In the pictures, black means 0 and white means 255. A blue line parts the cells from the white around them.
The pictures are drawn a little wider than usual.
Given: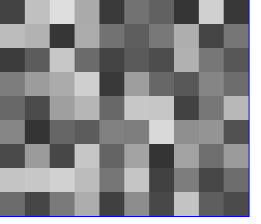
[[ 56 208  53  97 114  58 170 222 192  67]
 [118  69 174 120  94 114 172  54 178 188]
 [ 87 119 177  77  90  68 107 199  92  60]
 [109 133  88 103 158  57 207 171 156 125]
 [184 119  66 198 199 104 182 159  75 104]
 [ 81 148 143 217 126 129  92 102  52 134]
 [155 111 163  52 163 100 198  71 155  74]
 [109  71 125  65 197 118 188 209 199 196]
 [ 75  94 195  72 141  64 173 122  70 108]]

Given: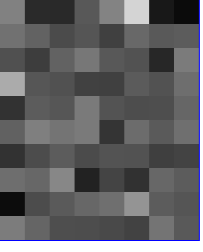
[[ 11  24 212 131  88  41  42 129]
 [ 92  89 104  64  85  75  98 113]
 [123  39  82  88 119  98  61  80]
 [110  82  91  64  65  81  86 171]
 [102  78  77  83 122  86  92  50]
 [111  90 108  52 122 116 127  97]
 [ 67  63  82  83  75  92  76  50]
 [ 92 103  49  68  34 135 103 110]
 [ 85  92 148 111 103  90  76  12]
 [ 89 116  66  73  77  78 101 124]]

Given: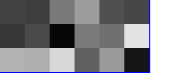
[[ 70  80 157 121  62  67]
 [227 112 122   6  74  55]
 [ 21 154  96 216 174 178]]

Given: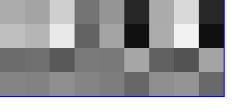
[[ 40 217 171  39 149 116 207 164 172]
 [ 16 242 172  17 164  99 233 181 191]
 [164  83  97 166 121 122  89 112 108]
 [105 148 143 103 125 132 143 130 132]]

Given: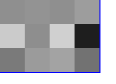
[[157 143 147 143]
 [ 30 208 142 203]
 [114 163 155 122]]

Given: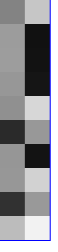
[[198 131]
 [ 17 156]
 [ 18 157]
 [ 21 151]
 [215 144]
 [152  42]
 [ 19 150]
 [210 151]
 [153  49]
 [242 188]]
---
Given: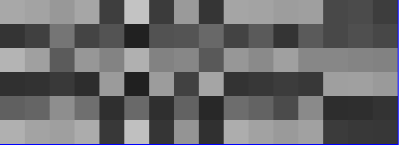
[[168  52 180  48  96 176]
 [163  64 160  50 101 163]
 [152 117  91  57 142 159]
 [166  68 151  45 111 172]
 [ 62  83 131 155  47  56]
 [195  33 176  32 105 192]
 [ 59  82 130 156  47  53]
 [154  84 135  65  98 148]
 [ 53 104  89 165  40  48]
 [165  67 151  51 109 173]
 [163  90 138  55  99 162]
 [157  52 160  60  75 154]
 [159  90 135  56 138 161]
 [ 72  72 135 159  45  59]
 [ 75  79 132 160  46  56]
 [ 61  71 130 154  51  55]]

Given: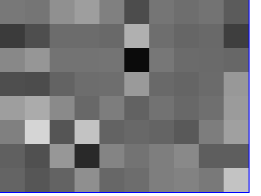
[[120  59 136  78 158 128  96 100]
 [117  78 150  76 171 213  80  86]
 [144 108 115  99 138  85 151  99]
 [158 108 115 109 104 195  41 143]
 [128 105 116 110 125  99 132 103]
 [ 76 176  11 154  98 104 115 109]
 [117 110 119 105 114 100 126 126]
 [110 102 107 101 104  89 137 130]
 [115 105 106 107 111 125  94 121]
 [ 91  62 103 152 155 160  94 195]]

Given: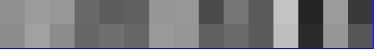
[[143 139]
 [155 161]
 [152 140]
 [105 103]
 [ 93 111]
 [ 96 103]
 [150 153]
 [151 149]
 [ 75  96]
 [119 106]
 [ 90  90]
 [195 190]
 [ 36  42]
 [155 150]
 [ 57  87]]

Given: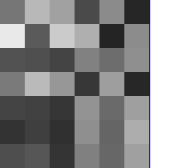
[[118 233  82 122  68  51  78]
 [184  90  79 186  65  63  86]
 [161 203  68 151  54  48  52]
 [ 74 175 129  55 147 143 128]
 [139  36 109 158 106 101 103]
 [ 38 140 143  39 159 173 160]]

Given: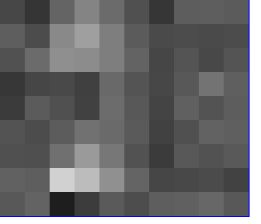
[[ 71  94  81  55  59  83  80  97  88]
 [ 53  76 107  70  91  76  79  94  99]
 [100 137 143  73  80  92 112 209  30]
 [132 159 140  64  65 113 154 188  60]
 [107 126 126 105 108 106 119 144  90]
 [ 80  91  99  84  88  90  82 100  77]
 [ 54  74  70  71  68  65  59  70  94]
 [ 93  76  84  88  96  80  88  72  96]
 [ 94  74  72 115  83  98  82  75 103]
 [ 91  76  84  95  93  95  89  66  88]]

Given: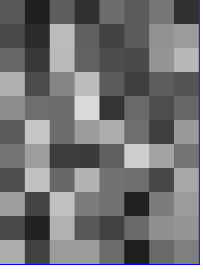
[[ 87  73 103 176 141  90 116  79 159  73 174]
 [ 31  43  56  75 110 198 158 192  69  33  65]
 [ 94 187 185 134 109 108  61 103 192 177 156]
 [ 48  96  98 188 217 155  59 179 124  88 155]
 [108  66  76  90  52 173  95 114 113  65 107]
 [ 90  91  73  62 105 110 206 111  32 106  30]
 [118 145 148  93  77  63 163  71 124 144 105]
 [ 49 155 183  84 103 154 116 167 155 148 127]]

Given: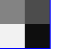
[[131 242]
 [ 76  14]]

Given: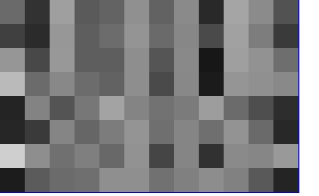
[[106  64 150 186  36  38 207  28]
 [ 50  43  72 107 131  58 142  91]
 [159 151 152 136  84 133 112 107]
 [ 90  94  94 108 119 102 127 111]
 [ 99 108  94  98 163 124 104 143]
 [144 148 142 142 132 148 146 143]
 [ 98 106  85  74 114 111  69 113]
 [138 135 137 136 123 133 133 128]
 [ 41  74  23  27 157 111  49 141]
 [165 161 159 149 107 147 138 129]
 [139 125 146 144  78 106 134  89]
 [ 82  58 110 137  45  40 153  36]]
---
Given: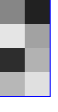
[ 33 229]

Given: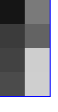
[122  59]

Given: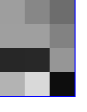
[109 159  39]

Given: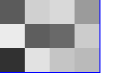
[155 105 226]

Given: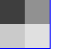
[145 202]

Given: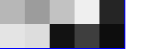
[37 62]

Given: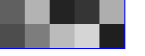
[174 213]
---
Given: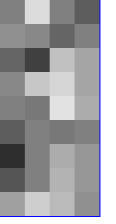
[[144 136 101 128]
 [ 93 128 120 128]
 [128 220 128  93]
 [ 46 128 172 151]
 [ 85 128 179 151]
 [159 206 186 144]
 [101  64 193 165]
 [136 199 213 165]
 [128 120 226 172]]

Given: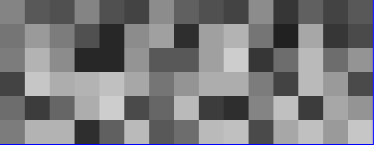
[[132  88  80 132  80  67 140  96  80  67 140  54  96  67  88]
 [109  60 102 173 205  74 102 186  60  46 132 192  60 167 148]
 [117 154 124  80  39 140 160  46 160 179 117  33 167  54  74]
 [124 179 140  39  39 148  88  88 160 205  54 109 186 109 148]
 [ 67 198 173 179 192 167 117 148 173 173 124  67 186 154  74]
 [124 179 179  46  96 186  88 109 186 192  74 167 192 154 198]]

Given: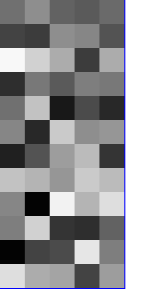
[[112 194  24  75  40]
 [126 209  52  46  98]
 [  3  67  75 230 126]
 [ 46 120  90 126 120]
 [112 142  98  90 106]
 [ 67  60 142 134  83]
 [194 180 150 202 187]
 [ 32  83 157 187  52]
 [222 172 164  67 157]
 [248 209 172  60 172]
 [134  40 202 142 150]
 [134   3 242 180 222]]

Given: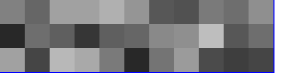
[[ 40 110  95  54  95 102 137 143 190  87 110]
 [129 102 161 161 176 149  87  81 122 110 143]
 [161  69 184 169 122  40 116 155  75  62  69]]

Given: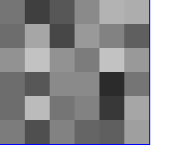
[[109 166  71 153 130  95]
 [117  63  87 138 179 173]
 [109 187 117 130  56 166]
 [124  79 130 101  95 159]
 [109  87 138 138  43 117]
 [146 194 146 124 194 153]]

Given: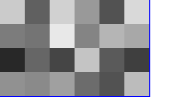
[[ 40 102  69 196  90  63]
 [145 138 160 108  82 188]
 [203  96 209 153  82 217]
 [124 116 232 132 181 168]]

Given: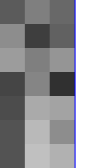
[[ 69 133  48]
 [141  62  97]
 [ 91 127 104]
 [ 83 185 141]
 [156 127 149]
 [ 76 170 163]
 [ 83 192 177]]
